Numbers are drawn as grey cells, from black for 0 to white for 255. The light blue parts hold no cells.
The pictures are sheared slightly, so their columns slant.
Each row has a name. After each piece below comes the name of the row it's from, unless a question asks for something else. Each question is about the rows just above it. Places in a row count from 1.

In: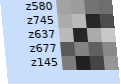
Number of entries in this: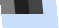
3
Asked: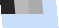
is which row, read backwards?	z745

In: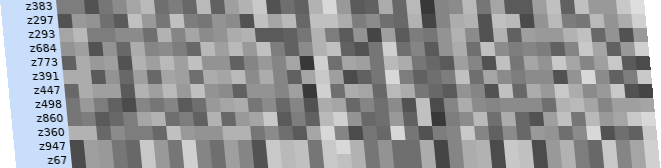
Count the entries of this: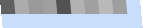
9
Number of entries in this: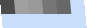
5
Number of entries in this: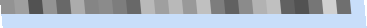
25

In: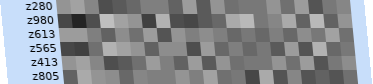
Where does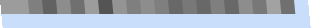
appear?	z613
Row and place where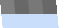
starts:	z613, 12
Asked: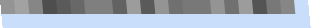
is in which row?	z280
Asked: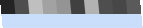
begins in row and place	z980, 2
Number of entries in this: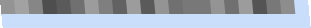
21
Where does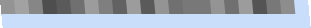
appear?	z413
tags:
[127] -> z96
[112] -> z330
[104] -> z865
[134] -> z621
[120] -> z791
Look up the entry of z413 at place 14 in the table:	z791

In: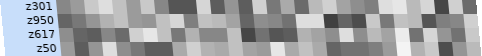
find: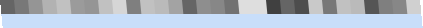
z950
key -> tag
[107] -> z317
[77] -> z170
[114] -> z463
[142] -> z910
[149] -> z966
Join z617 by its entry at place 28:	z966

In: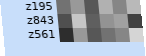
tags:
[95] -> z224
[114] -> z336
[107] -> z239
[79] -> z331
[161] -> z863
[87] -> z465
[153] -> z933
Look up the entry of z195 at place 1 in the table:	z336
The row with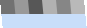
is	z195
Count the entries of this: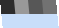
4
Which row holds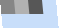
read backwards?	z195

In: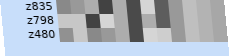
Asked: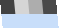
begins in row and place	z798, 3
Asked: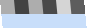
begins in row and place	z835, 3
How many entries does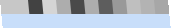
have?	12
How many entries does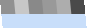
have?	6
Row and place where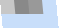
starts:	z480, 2
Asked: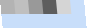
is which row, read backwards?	z835

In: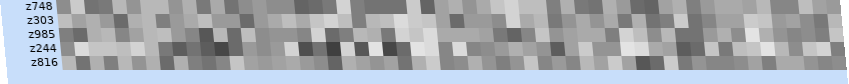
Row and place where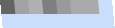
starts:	z748, 43
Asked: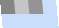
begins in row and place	z985, 34

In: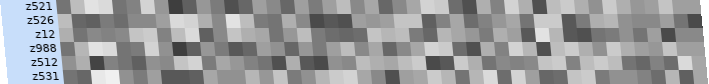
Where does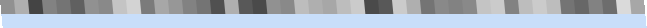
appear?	z512
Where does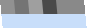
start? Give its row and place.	z12, 41

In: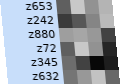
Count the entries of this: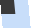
1
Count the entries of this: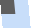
1
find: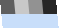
z72

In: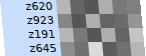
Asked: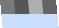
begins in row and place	z191, 2
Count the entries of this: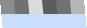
6
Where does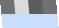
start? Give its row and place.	z645, 2
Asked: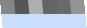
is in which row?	z923
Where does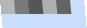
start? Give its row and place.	z191, 1

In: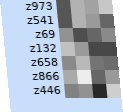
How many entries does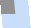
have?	1
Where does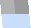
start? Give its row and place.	z541, 2
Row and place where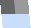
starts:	z866, 3
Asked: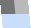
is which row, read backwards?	z658

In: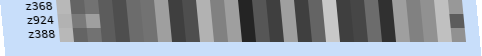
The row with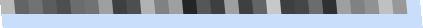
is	z368
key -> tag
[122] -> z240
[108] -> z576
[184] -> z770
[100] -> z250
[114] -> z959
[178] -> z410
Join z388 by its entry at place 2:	z250
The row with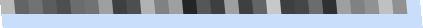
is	z388
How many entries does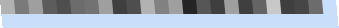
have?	23

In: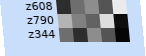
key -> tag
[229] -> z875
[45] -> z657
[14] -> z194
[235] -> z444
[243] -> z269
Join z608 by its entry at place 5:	z444
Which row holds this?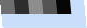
z344
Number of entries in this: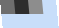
3
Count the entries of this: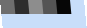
5
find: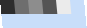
z608
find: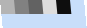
z790
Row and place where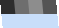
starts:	z608, 1

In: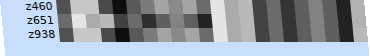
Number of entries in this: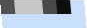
5
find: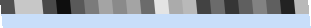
z938

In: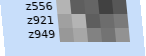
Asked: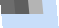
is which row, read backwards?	z921
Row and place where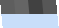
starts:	z556, 2
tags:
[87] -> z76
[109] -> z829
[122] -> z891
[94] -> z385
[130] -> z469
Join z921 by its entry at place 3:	z385

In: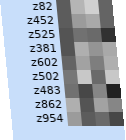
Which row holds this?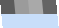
z452
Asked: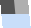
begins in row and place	z381, 1
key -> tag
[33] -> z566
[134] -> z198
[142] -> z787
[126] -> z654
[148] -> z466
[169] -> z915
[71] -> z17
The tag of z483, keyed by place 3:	z198
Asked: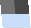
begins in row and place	z483, 1
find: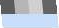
z82

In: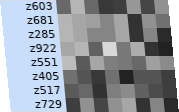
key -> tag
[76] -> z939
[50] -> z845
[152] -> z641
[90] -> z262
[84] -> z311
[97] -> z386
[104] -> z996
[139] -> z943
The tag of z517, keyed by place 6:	z386
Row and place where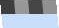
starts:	z603, 5
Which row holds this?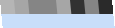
z285
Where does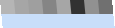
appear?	z681

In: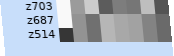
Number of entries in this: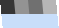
4
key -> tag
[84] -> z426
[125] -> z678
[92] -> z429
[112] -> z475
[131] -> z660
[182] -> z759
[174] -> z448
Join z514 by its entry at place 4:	z759
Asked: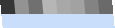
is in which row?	z514

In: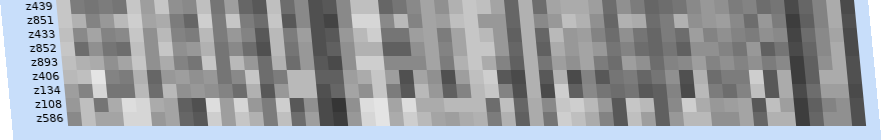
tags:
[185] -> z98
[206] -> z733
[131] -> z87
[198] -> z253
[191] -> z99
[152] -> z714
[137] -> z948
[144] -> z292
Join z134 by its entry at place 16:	z714
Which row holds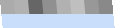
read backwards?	z851
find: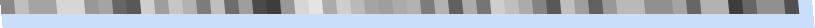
z586
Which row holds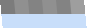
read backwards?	z893
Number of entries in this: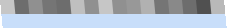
16
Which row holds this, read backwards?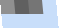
z852

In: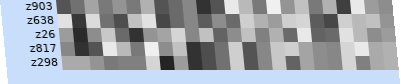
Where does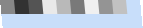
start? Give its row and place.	z903, 10
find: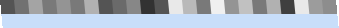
z903
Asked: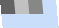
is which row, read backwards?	z26

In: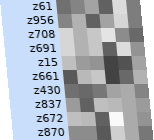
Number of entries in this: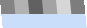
6
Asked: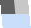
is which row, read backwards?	z691
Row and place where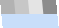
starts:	z708, 2
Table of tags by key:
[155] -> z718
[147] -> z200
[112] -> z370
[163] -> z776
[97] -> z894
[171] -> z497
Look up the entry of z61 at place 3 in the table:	z776
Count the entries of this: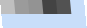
5
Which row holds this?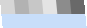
z708
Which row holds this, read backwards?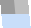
z15

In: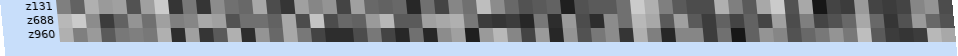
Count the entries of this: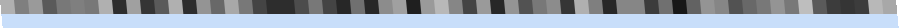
64
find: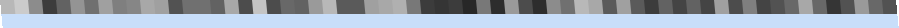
z688
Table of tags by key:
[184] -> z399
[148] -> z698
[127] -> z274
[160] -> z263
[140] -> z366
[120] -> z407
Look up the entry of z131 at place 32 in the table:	z366

